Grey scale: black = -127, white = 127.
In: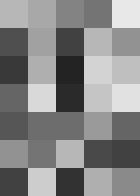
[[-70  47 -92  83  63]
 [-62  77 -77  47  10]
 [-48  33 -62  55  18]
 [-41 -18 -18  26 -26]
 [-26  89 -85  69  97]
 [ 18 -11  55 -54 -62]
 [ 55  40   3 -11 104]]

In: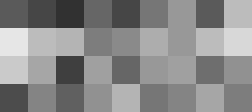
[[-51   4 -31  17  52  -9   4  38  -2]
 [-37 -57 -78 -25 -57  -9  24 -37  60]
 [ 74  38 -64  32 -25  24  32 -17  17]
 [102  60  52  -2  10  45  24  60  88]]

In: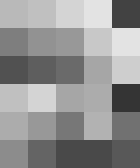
[[-46 -33 -21  38  78]
 [ -1  18  24  72  99]
 [ 12 -27 -54 -54 -39]
 [ 44  24  -8  50 -14]
 [ 57  64  84  99 -61]
 [ 64  84  38  44 -75]]

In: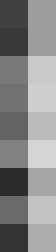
[[-84  37]
 [-76  45]
 [-70  29]
 [-63  29]
 [-28  59]
 [-21  67]
 [-14  79]
 [ -6  73]
 [  2  85]]

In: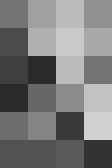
[[-84 -24  11  66]
 [-64 -84  60 -11]
 [-52  47  74  40]
 [-45 -45 -37 -77]
 [-18   4 -70  81]
 [-11  32  60  17]]

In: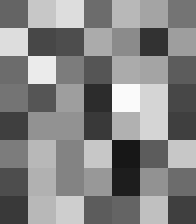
[[ -70   56   78  -35  -27   64  -64]
 [ -64   18   18  -70   49   85  -64]
 [ -50   49    3   24  -98   18  -19]
 [ -27   71   93  -19   56   36  -11]
 [ -19  107   -3  -42   43   36  -35]
 [ -11  -42   30  -83  122   85  -56]
 [  -3   56    3   71 -104  -35   71]
 [  93  -56  -50   43   11  -77   30]]

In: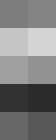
[[-77 -84]
 [-24 -39]
 [ -2   4]
 [ 31  18]
 [ 69  84]]
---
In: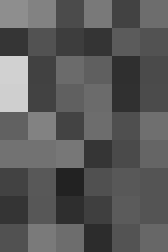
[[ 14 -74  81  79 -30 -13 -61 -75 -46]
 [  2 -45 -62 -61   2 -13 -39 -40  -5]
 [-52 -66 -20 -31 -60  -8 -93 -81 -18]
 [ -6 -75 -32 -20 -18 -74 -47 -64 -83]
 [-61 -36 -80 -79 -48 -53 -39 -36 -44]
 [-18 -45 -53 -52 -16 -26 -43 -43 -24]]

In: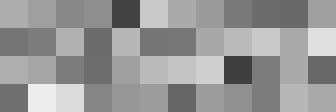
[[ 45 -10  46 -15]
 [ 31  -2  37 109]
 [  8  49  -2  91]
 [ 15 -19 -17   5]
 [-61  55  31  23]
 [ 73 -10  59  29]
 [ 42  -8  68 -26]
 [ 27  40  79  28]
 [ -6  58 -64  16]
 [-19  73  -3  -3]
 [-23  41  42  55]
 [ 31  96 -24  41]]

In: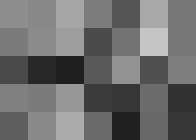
[[ 14  -4 -54   0 -33]
 [  8  11 -88  -4  10]
 [ 38  30 -96  23  44]
 [ -3 -53 -38 -68 -22]
 [-42 -12  18 -73 -95]
 [ 41  69 -47 -19 -24]
 [ -8  -8  -1 -77 -73]]

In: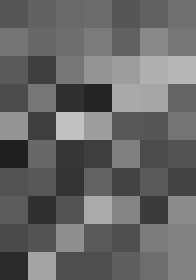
[[-42 -11 -38 -51  21 -95 -45 -35 -52 -84]
 [-30 -24 -64  -9 -65 -23 -40 -79 -43  36]
 [-22 -17  -9 -79  66 -73 -76 -44  14 -49]
 [-20  -4  20 -91  30 -65 -28  42 -37 -49]
 [-41 -31  29  41 -40   0 -60   4 -49 -32]
 [-31   8  48  39 -41 -51 -37 -68  -3 -18]
 [-15  -9  53 -27 -11 -44 -60  11   3   2]]

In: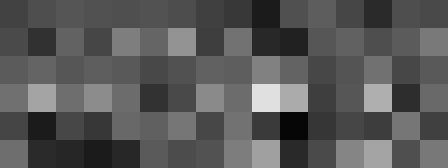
[[ -61  -53  -36  -15  -58  -17]
 [ -49  -78  -27   36 -100  -85]
 [ -42  -29  -41  -17  -56  -89]
 [ -46  -57  -33   12  -72 -100]
 [ -48   -1  -38  -19  -23  -88]
 [ -45  -26  -55  -77  -31  -37]
 [ -50   19  -46  -54   -9  -51]
 [ -63  -65  -30   10  -56  -45]
 [ -71  -13  -33  -19  -13   -2]
 [-100  -87    1   96  -69   32]
 [ -47  -94  -28   43 -121  -86]
 [ -34  -41  -56  -65  -73  -53]
 [ -57  -30  -43  -41  -57    5]
 [ -85  -49  -14   47  -66   36]
 [ -49  -36  -56  -82   -9  -48]
 [ -54   -6  -38  -22  -63   -7]]

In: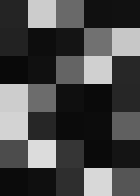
[[ -91  -93 -118   77   83  -51 -116]
 [  76 -114 -111  -19  -89   92 -112]
 [ -22 -107  -27 -112 -116  -74  -81]
 [-111  -14   80 -117 -115 -117   88]
 [-110   71  -88  -89  -31 -107  -42]]
